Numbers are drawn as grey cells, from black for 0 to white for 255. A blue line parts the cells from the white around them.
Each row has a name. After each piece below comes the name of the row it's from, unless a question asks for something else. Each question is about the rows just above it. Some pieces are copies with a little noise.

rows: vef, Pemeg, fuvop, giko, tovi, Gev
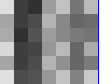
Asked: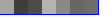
Pemeg
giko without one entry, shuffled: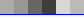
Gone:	[69]

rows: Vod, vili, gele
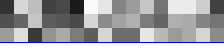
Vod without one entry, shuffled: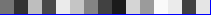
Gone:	[205]
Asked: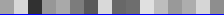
gele

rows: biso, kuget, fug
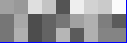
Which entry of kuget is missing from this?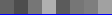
[168]
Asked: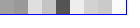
biso
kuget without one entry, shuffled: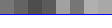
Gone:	[126]

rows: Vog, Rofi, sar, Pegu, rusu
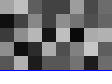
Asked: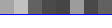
Vog
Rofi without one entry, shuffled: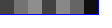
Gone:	[79]
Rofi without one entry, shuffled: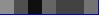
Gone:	[136]
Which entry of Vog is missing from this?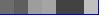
[73]

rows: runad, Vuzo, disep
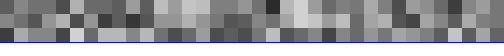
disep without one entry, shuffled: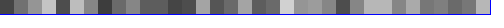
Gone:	[100]
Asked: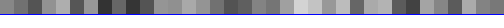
Vuzo
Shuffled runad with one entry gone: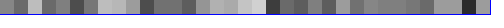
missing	[142]
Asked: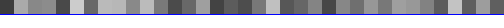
disep
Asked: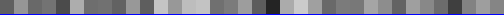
runad

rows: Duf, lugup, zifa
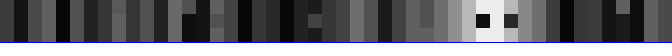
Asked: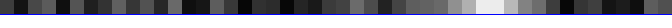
zifa
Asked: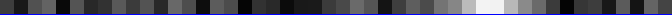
Duf
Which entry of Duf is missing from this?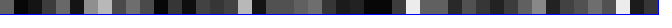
[89]
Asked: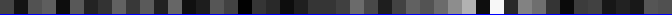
lugup

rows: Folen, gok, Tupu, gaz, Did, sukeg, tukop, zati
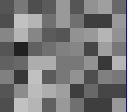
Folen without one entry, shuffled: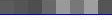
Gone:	[146]
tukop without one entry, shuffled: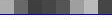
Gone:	[140]

